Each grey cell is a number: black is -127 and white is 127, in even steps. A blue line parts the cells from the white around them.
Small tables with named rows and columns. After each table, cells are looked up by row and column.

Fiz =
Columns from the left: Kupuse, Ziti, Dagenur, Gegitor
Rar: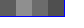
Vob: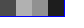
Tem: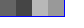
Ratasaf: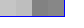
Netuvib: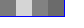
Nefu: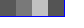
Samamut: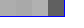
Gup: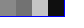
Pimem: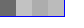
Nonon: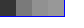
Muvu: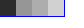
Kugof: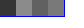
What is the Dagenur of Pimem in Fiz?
45
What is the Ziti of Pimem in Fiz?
66
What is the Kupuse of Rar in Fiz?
-34
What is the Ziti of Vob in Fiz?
49
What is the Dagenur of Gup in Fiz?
68
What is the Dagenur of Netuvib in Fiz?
2
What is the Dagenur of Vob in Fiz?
17
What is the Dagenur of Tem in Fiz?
56
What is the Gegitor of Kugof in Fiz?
-6
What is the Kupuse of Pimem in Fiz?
-20
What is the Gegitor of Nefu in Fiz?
-43
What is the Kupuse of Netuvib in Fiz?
-4
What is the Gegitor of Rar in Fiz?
-48
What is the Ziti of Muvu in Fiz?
22
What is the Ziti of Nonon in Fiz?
-5
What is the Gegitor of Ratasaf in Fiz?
7
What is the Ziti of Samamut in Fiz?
41

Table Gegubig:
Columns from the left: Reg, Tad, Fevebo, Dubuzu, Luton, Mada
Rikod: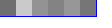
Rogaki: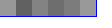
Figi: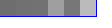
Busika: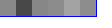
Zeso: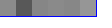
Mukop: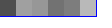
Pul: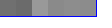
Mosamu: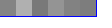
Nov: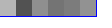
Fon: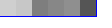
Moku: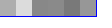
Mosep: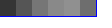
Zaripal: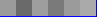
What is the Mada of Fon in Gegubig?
-42
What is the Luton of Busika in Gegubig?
35
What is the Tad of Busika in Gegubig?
-55
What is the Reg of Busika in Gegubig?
9
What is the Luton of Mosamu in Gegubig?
2
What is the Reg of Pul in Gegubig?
-15
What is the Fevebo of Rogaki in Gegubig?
3
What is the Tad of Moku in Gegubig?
92
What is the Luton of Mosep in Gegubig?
16
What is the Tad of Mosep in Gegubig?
-42
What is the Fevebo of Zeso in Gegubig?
6
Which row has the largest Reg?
Fon

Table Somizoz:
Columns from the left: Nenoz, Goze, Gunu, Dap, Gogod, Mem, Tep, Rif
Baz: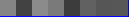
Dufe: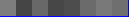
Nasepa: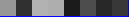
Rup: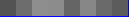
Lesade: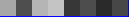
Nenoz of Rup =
-44
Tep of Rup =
-21
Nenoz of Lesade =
39
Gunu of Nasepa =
50
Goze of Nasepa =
-79
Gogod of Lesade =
-72
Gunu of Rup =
14
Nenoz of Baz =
5
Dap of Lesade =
68
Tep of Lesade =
-85
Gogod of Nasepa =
-100
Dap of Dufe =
-56
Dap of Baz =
-5
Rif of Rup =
-35
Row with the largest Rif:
Dufe

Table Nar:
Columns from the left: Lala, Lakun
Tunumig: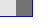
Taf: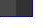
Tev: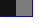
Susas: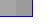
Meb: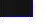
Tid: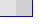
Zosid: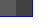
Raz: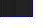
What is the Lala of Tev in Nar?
-109
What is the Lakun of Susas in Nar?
27
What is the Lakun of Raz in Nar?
-92
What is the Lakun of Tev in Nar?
-4
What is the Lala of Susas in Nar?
38
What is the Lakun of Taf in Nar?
-77
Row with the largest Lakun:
Tid

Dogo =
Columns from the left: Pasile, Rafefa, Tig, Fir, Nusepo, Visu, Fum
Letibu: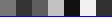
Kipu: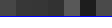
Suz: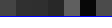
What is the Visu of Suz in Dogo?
-120
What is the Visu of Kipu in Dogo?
-98
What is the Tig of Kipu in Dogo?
-73
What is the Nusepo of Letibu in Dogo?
-110
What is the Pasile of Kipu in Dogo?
-57
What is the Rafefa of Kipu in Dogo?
-72
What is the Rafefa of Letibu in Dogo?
-75
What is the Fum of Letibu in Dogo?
-78
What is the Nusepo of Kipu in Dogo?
-39
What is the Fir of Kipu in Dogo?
-77
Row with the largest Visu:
Letibu

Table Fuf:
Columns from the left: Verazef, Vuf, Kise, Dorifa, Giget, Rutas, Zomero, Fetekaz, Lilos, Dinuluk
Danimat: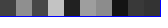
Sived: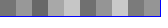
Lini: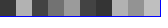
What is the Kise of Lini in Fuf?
-60
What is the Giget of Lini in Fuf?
27
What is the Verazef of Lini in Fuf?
-71
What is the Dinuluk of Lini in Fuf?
63
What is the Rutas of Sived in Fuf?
-15
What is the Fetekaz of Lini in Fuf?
50
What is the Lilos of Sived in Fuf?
-4
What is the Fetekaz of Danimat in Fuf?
-107
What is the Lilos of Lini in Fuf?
19
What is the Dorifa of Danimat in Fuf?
67
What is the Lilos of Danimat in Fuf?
-70
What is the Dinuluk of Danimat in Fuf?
-76
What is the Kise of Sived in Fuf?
-23
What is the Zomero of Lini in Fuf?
-75
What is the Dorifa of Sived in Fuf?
40
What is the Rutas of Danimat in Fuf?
30
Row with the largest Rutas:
Danimat

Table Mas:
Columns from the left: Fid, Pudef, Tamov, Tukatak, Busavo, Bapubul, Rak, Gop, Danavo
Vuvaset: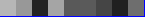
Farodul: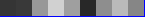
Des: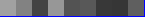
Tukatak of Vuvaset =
37
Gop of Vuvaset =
-95
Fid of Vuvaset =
54
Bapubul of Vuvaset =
-37
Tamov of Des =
-60
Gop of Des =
-73
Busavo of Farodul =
31

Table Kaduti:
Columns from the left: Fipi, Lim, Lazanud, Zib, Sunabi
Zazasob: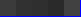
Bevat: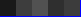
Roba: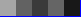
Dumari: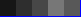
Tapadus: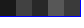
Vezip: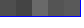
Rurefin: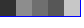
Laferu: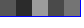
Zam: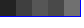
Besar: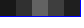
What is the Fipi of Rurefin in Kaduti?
-78
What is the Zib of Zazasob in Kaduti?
-85
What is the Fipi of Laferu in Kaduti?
-41
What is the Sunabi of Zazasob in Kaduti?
-62
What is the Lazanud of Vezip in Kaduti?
-22
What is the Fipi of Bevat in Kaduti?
-102
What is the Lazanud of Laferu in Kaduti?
27
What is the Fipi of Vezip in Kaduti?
-49
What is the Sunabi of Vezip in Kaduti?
-38
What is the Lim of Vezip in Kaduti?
-59
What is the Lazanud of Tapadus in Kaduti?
-87
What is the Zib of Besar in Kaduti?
-65
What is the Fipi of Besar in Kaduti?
-103
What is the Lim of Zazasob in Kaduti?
-78
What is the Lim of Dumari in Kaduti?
-81
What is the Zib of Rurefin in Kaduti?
-40
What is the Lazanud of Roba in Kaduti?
-69
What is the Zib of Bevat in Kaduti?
-80
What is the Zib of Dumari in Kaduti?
-8

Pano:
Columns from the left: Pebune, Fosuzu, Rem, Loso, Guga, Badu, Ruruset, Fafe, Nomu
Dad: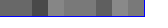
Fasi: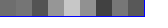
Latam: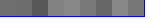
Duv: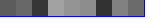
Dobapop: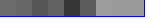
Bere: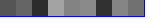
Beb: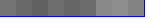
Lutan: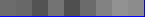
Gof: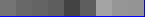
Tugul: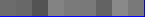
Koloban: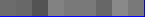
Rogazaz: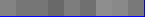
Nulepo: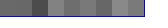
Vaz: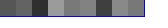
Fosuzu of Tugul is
-23
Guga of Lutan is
-48
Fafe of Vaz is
9
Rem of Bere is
-83
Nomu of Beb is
3
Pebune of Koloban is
-19
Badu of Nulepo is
-6
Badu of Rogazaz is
-15
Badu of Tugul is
-6
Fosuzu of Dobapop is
-24
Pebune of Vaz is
-41
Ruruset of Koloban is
-24

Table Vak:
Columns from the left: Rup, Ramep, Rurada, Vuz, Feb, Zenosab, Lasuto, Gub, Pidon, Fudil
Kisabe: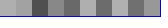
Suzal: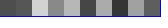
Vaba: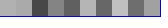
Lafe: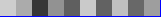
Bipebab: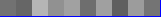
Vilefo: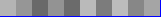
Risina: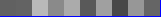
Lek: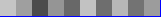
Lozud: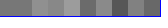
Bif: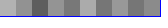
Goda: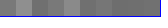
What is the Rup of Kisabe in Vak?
47
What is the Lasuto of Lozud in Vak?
10
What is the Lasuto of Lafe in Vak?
-29
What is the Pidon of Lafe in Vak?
-23
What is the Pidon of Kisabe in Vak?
-15
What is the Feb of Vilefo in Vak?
-20
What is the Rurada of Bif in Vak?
-33
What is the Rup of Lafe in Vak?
78
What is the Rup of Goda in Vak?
-6
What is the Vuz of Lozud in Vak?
8
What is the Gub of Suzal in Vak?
-74

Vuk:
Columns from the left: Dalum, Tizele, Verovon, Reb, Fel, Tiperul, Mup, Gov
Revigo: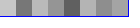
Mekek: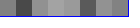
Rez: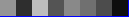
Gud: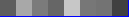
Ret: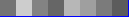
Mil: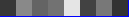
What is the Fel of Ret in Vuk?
55
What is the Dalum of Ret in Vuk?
-11
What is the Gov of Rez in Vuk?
-113
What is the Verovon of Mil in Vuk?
-27
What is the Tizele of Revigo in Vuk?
-8
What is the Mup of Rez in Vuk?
-51
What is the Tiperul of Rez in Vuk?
-15
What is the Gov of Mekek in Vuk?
2
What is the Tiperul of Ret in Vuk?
31
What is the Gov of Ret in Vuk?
-35
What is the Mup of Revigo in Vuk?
14
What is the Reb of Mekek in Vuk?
35
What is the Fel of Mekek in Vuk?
26
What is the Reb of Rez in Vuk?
-43
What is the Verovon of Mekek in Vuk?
17
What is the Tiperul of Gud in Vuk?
-8
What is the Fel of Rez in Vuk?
9
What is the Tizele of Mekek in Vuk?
-54
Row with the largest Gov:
Revigo

